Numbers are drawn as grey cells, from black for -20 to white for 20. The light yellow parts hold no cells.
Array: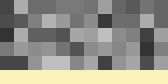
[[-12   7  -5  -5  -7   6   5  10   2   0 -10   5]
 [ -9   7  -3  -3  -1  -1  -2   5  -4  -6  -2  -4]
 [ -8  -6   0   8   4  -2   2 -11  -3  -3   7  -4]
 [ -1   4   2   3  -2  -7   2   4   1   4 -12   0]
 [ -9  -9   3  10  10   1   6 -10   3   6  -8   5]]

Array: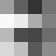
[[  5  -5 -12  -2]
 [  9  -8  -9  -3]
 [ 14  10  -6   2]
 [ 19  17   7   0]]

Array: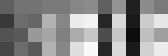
[[ -9  -3  -6   8   1  15  19 -14  14 -16  13  17]
 [-11  -3  -4   8   1  17  18 -14  14 -16  12  16]
 [ -5  -2  -2  -1  -1   1   2  -5   3 -15   2  -1]
 [ -7  -6   4   6   0   7  11  -8  11 -18  10   5]]

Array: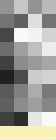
[[  3  11   3   9]
 [-10   2   4   6]
 [ -5   2   5   1]
 [ -6   0   7  -1]
 [ -3   5  10  17]
 [-15  -8  12  13]
 [ -2  -5  15  -2]
 [-10 -13  16  19]
 [ -9  19  18  13]]

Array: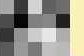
[[ -6   4  -1  10   9]
 [ -8 -19   0   1 -15]
 [-12   3  12  16   7]
 [  6 -11  13  -5  -3]]

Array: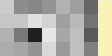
[[  8  -1 -15  16   6  10  -6]
 [ 12   2   1   3   8   5  -4]
 [  7   6   3  14   4  10   0]
 [ 11  11  15  13   5   9  -2]]

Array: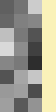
[[  1  -1 -13]
 [ 14   2 -10]
 [  4   5  -8]
 [ 10  -1  -7]
 [ -4   0   1]
 [  5  -6   3]
 [ -7   6  11]
 [ -5  -2  12]]

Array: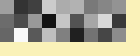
[[  5 -12 -10  12   7   8  -1   1   3]
 [ -4  19  -6  10   0 -15  -2  -9   2]
 [ -3  -8   4 -17  11  -7   6  14 -11]]

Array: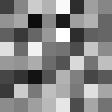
[[  3   6 -18   1 -16   5   8  -4]
 [ -9 -12 -17  -7   8   0  -9  -6]
 [ -5 -11  -4   4  20 -13  -5  -4]
 [-11  12  -1  10   7  -1  15   6]
 [  2   0   5   9  16  -8   6  -2]
 [  4   3   7  -3  -7  14  -2  10]
 [-10   1  12   8  19 -13   5   1]
 [ 15  -3  18  -1  -2  -8  11   2]]
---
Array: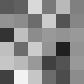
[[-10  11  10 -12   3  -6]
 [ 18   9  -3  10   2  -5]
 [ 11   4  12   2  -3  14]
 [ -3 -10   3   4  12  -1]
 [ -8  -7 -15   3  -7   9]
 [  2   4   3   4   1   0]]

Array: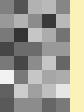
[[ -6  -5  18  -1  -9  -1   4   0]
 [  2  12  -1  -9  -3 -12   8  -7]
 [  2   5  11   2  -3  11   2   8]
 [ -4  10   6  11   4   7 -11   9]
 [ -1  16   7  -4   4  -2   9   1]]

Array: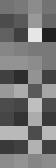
[[  2 -11   9  -9  -8   4 -10   3   1  -5  -8  -2]
 [  3 -10   9 -12  -9   7 -13   3   0 -10  -6  -1]
 [  1   8  -8   7  10  -6   3   2  -1  16   4   2]
 [  2 -10   9 -11  -8   6 -10  -1  -1 -15  -4  -2]]

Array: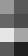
[[ -6  16  -4   4]
 [-15   6  -8  -6]]

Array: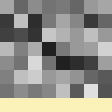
[[ -2   0   2   9 -10 -11   6]
 [  2  10  -2   0  -8  10  -4]
 [ -1  12  14   7 -12 -13   2]
 [  1   4  -2 -15  11  -1  -2]
 [ 10   6 -15  -1   8   6  -1]
 [ -6   3 -13   4   4   1  -4]
 [ 15  -4 -10   5  10 -11   4]
 [ -7  -6   5  13   4  -4   6]]

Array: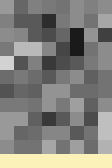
[[  2   4   4  -1  -7  -3  13  -1   2   0   4]
 [ -2  -4   4  -1  -4  -1  -7   9   1  -6  -4]
 [ -2  -3  -5  -2  -5  -3   0   9  -6  -6   0]
 [  6   1 -11   3   3  -6 -11   1  -8 -13  -1]
 [ -2   1  -6  -1   3  -1  -8  -9  -4  -1  -2]
 [  5  -6   2   5  -3   2  -6 -16 -16   2   2]
 [ -3  -2  -8  -5  -3  -5  -1  -2   3  -2   0]
 [  8  10  10   2  -2  -2   2   2 -10   6   2]]
